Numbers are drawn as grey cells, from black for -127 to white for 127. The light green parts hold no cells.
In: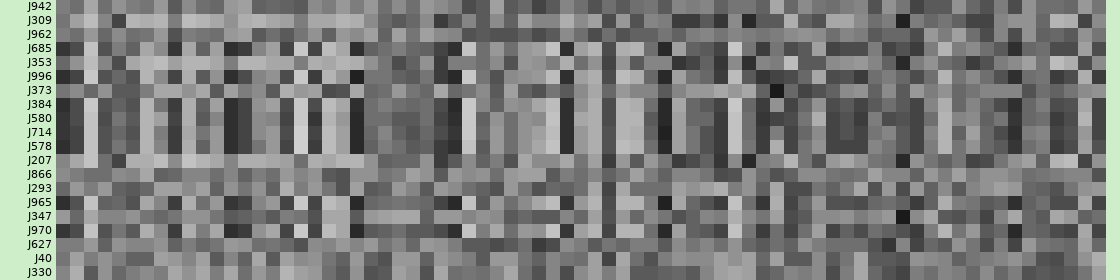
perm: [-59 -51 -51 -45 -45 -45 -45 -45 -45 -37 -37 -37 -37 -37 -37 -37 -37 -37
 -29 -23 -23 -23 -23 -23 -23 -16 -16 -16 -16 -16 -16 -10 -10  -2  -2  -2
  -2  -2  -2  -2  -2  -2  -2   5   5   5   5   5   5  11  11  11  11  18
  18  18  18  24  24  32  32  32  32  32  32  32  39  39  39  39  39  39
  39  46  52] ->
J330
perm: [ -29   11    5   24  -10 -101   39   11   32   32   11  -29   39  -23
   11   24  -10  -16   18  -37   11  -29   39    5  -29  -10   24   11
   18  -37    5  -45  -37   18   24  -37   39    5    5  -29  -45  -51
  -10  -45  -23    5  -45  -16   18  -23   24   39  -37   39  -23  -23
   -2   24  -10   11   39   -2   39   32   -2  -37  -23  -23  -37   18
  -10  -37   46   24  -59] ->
J373

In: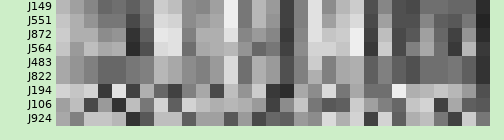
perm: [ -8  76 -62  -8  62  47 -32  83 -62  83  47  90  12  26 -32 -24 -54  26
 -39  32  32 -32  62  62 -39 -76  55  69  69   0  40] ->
J924
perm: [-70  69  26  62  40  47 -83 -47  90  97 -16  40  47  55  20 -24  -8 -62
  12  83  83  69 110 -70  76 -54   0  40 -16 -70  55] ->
J564

